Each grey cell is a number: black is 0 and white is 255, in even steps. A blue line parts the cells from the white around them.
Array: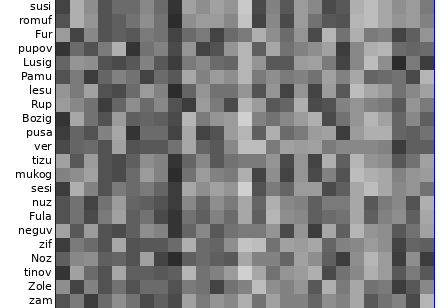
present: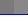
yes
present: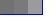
no

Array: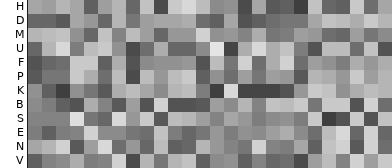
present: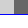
yes
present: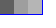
yes
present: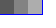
no
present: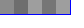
no
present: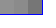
no
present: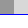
no
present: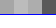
no

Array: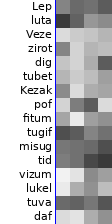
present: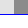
yes
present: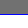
no
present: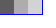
no
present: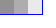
no

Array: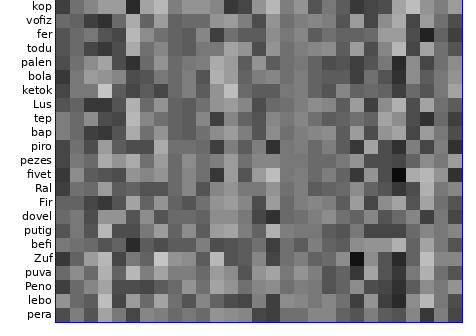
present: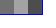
no
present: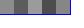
yes
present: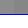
yes
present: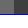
yes
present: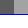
no
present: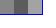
no

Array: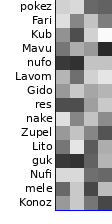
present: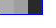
no
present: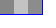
yes
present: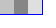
no
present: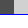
yes
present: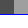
yes
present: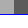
no
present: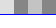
no

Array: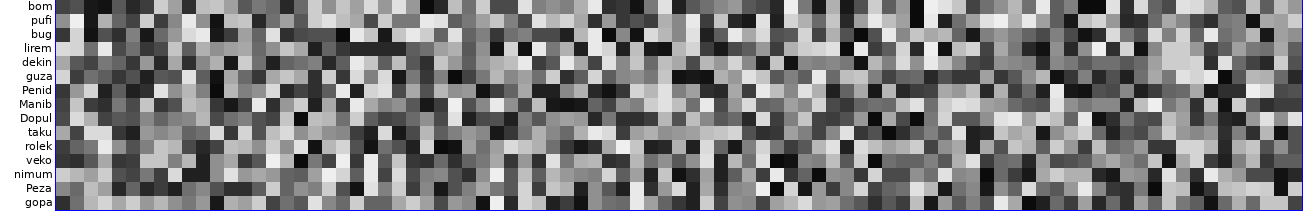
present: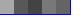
yes
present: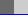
yes
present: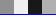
yes
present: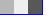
no

